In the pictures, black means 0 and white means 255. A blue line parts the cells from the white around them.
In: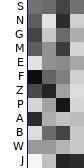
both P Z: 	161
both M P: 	213
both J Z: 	36
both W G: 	200

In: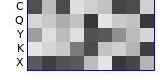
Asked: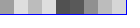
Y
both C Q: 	194
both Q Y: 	214
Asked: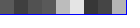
X
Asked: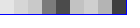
K
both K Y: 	214

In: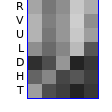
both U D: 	150
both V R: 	142

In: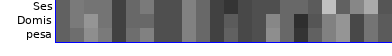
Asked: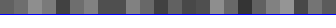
pesa
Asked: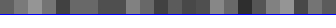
Domis

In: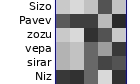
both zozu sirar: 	83
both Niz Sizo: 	217

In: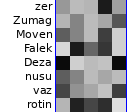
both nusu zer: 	187
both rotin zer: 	181
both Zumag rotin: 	181
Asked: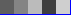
Moven

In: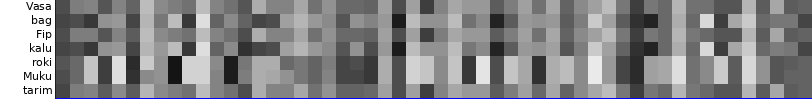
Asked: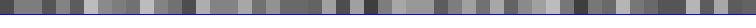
Fip
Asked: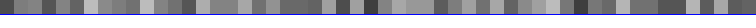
Vasa
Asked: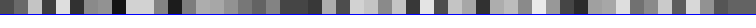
Muku

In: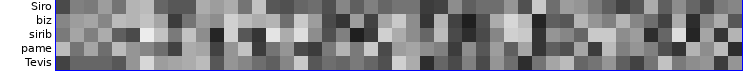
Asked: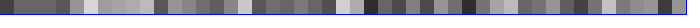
Tevis
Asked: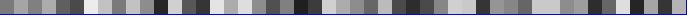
sirib

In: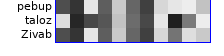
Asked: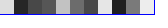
taloz
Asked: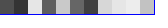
pebup

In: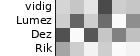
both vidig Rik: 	206
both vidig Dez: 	198
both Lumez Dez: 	250
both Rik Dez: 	250
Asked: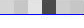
vidig
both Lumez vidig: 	206

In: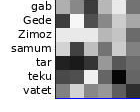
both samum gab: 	115
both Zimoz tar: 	107
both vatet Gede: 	136
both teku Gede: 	79
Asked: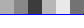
gab

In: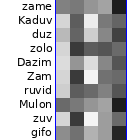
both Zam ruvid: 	106
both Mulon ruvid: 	106

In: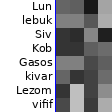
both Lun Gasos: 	95
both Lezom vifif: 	191
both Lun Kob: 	95
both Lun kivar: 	101
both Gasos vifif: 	73
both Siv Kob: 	52
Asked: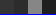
Siv

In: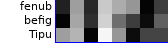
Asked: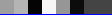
Tipu
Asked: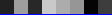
fenub
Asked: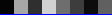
befig

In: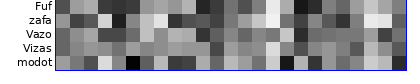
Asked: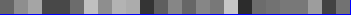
Vazo
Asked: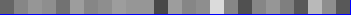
Vizas
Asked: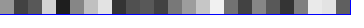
zafa
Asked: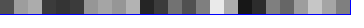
Fuf

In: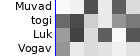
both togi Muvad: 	234
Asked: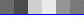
togi
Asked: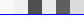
Muvad

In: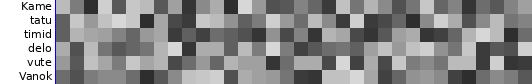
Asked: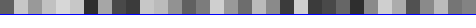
tatu
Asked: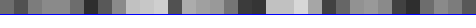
Vanok

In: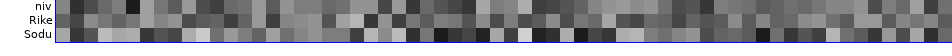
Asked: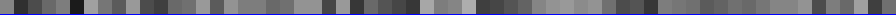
niv
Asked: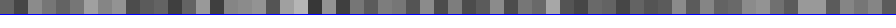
Rike
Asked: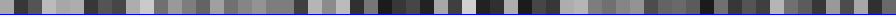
Sodu

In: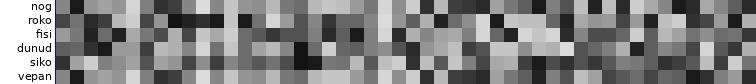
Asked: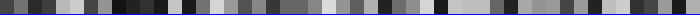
roko
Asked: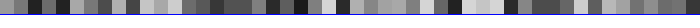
fisi

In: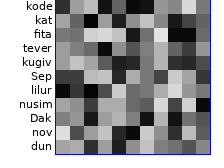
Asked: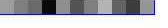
tever
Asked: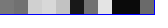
fita
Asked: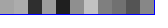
dun

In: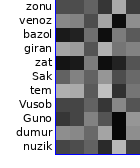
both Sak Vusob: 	98
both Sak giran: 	130
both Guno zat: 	84
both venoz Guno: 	130
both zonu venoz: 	77
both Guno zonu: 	54

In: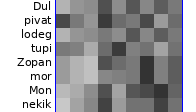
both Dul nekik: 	135
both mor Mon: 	51
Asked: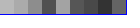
Mon
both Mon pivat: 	73
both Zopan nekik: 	155

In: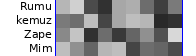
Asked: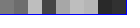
kemuz
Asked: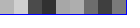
Rumu
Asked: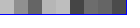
Mim

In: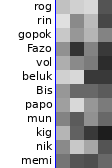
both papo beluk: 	216
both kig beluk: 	57
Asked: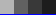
kig
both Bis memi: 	104
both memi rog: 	84
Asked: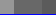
Bis
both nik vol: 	138

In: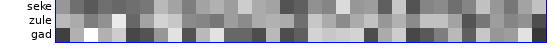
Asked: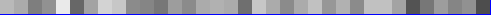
zule
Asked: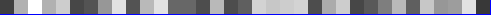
gad
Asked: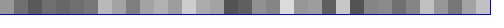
seke

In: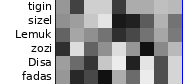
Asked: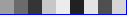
Disa
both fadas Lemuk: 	72
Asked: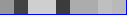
tigin
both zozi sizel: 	144
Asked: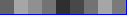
Lemuk

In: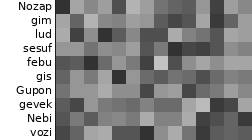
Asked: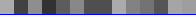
lud
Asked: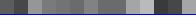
gevek
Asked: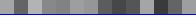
gim
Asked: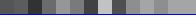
febu
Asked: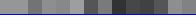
sesuf
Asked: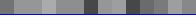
Gupon

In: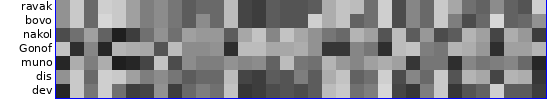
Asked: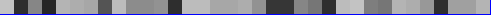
Gonof
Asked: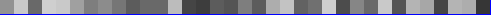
dis
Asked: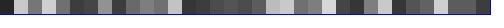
dev
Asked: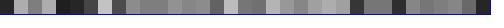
muno

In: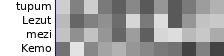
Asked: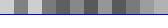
tupum
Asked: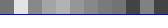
Kemo
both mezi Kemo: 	150
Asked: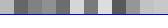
Lezut
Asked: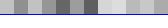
mezi

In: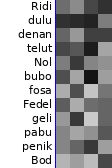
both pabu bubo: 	165
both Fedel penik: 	101
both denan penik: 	101

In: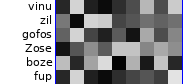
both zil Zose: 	85
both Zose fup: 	85
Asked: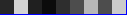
vinu
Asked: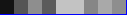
Zose
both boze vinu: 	39
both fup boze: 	39

